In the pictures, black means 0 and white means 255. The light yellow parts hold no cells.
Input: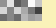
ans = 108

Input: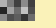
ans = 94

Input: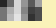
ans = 227

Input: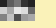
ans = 79

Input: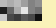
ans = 59

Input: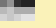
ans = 211

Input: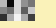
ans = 242

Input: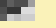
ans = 190

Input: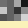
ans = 126
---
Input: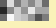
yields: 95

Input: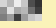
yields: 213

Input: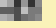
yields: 190

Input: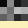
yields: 10

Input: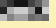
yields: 79

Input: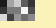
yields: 27
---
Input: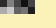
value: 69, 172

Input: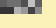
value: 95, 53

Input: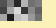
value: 124, 165

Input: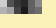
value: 137, 178

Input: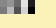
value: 30, 122

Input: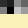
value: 100, 127

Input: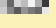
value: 58, 203

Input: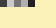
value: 34, 62

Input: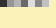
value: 193, 48

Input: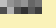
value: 116, 77
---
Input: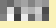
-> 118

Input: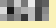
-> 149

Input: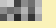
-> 196

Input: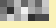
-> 89

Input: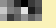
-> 144

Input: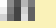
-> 253

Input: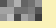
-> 86

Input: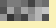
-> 96

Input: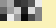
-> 145
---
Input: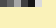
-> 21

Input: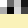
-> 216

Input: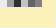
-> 100

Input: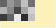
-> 45

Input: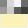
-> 92

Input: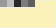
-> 124

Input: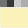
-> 203

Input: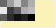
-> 33
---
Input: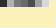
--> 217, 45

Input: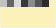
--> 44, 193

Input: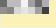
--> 174, 146

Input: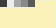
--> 90, 60

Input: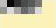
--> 119, 150

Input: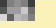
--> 61, 214
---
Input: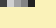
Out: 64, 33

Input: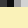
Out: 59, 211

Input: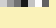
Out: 208, 98

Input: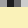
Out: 161, 205

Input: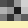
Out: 79, 93

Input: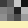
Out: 60, 155

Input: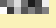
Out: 99, 128

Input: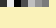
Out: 49, 123

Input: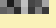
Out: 137, 56

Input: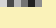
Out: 213, 142
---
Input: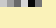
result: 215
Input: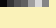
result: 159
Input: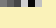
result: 209
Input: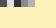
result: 51
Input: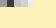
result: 196
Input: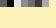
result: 109
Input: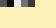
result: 234
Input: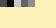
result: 200
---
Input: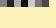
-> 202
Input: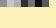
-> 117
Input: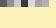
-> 216
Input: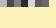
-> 215
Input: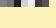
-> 237
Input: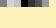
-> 54
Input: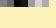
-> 158
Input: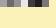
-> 62
